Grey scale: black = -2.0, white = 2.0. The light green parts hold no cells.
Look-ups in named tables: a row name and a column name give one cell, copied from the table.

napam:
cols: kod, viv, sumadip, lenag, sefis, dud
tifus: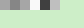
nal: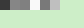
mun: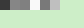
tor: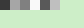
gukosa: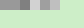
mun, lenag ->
1.9
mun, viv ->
0.1
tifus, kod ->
0.6
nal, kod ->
-1.1
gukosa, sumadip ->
0.0
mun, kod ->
-1.1
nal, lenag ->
1.9
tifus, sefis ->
-1.0

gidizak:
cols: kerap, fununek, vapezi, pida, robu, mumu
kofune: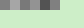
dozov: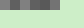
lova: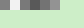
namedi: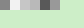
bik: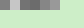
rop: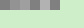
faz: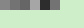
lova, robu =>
-0.2
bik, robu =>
0.1
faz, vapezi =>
-0.4
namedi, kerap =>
0.1
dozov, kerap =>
0.0
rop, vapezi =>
0.5
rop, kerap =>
0.0
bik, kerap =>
0.0
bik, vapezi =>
-0.2
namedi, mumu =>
0.4
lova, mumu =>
0.3
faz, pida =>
0.6
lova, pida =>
-0.6
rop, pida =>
0.0
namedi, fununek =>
1.8
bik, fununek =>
1.1
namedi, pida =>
0.9
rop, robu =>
0.8
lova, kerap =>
0.0
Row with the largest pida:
namedi

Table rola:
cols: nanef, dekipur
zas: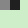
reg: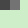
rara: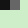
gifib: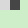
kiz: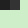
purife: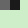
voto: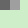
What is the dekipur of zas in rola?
-1.5
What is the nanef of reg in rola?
-0.9
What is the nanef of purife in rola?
-0.4
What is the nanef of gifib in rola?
1.4
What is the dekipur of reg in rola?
-0.2
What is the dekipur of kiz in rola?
-1.2
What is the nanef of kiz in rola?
-1.5
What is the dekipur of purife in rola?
-1.6
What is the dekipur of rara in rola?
-0.4
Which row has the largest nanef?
gifib

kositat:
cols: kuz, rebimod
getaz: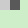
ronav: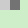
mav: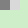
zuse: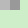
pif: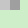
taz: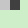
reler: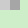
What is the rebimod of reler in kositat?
0.6
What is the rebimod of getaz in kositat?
-0.6
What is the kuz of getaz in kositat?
1.2
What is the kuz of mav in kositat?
0.0
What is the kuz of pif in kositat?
1.1
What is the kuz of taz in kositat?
1.1
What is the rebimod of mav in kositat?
1.4
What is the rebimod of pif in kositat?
0.5
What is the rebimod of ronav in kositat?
-0.2
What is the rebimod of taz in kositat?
-1.0
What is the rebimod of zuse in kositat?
0.4
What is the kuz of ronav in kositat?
1.2
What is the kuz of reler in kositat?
1.2
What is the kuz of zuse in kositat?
0.9

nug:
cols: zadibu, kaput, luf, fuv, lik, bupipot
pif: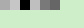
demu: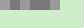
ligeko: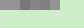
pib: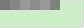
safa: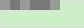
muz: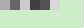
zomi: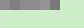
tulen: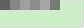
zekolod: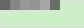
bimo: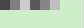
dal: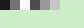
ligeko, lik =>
0.0
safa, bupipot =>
0.4
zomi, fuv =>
0.2
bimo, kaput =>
0.0
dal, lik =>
0.4
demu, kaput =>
-0.1
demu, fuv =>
-0.1
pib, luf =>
0.4

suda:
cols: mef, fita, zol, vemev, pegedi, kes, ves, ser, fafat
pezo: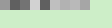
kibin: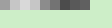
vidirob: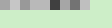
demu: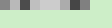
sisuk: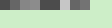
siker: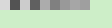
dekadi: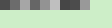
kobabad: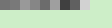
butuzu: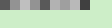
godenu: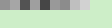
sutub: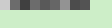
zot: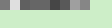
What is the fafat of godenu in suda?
1.3
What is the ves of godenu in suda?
0.2
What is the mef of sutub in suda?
1.2
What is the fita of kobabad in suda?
-0.1
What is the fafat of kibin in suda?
-0.5
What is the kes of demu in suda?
1.2
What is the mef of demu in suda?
0.1
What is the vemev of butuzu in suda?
0.3
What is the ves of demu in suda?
0.7
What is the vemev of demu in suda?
1.0
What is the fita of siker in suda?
-0.7
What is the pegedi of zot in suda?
-0.4
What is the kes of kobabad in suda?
0.5
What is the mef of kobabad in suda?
-0.2
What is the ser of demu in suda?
-0.9
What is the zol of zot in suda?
-0.5
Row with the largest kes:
demu

